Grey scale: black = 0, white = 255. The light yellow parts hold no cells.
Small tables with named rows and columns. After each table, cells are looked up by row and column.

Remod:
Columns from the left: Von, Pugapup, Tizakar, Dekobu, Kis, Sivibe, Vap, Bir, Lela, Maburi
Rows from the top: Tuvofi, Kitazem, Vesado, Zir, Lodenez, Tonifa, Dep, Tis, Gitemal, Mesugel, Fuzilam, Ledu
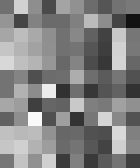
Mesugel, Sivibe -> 105
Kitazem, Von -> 149
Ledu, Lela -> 116
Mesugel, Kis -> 103
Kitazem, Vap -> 187
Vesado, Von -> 166
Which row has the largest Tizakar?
Gitemal

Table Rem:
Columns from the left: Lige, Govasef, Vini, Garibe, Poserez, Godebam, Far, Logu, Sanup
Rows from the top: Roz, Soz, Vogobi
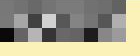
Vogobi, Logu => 135
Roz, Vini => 105
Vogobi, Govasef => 100
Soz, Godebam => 132
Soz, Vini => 65
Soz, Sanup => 175
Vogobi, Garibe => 53
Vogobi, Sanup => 155
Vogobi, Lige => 9
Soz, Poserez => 87
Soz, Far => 117
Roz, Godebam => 123
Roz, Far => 113
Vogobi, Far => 29
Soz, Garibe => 209
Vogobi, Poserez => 104
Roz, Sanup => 98

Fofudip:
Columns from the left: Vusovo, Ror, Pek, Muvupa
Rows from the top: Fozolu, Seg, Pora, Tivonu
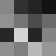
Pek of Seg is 77
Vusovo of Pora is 39
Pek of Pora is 37
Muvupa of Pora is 131
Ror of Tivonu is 127
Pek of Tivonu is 184
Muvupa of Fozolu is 19
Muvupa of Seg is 105
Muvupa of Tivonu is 150
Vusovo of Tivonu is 144
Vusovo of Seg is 145
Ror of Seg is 117
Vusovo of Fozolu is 135
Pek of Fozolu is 35
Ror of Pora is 211
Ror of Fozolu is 49

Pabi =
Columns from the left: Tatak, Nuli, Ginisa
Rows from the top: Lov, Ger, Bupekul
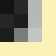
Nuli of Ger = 29
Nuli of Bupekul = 124
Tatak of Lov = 20
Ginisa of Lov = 182
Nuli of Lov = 41
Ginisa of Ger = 184
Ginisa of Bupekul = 196
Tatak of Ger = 38
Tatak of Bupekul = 29

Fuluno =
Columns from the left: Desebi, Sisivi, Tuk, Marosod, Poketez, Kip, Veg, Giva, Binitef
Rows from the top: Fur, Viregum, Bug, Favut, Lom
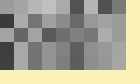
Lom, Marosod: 148
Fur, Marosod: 192
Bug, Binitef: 155
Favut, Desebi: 62
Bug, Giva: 172
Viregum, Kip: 105
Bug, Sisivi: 102
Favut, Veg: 143
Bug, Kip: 128
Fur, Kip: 82

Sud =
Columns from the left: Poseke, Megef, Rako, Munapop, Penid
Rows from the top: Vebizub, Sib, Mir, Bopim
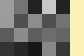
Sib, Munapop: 79
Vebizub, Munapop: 199
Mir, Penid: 100
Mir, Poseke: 91
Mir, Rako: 94
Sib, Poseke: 156
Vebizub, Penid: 34
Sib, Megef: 79
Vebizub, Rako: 33
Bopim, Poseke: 52

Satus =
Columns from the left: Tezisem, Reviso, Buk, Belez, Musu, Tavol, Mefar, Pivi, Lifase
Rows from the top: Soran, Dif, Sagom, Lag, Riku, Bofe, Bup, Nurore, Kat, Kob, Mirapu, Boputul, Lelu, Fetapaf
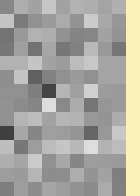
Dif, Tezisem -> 196
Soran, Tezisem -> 135
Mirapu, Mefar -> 220
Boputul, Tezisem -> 174
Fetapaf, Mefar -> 139
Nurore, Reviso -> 140
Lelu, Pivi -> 163
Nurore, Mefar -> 117
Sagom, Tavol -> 132
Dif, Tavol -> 147
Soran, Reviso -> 174
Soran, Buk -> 163
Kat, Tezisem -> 145
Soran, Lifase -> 176
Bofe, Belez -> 130
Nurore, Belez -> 220
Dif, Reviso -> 123
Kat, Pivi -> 148
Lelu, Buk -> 181

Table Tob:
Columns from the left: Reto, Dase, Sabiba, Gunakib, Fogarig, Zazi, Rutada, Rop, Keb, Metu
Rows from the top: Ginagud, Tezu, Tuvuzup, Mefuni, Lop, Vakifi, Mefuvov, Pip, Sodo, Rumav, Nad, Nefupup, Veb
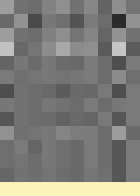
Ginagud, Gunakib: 130
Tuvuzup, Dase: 114
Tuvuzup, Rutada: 133
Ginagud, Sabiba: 109
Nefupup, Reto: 110
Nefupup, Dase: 115
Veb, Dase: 114
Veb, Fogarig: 109
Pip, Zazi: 108
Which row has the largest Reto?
Mefuni

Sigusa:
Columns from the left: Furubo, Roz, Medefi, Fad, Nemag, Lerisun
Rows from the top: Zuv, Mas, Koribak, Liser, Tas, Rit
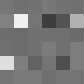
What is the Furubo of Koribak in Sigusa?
109
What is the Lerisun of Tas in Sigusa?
126
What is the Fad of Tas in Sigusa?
116
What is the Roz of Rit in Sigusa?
121
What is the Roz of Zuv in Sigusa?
111
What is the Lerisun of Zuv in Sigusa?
112
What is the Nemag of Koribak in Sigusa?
111
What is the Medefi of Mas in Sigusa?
117
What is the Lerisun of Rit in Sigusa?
115
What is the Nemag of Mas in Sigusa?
83
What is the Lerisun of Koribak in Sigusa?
107

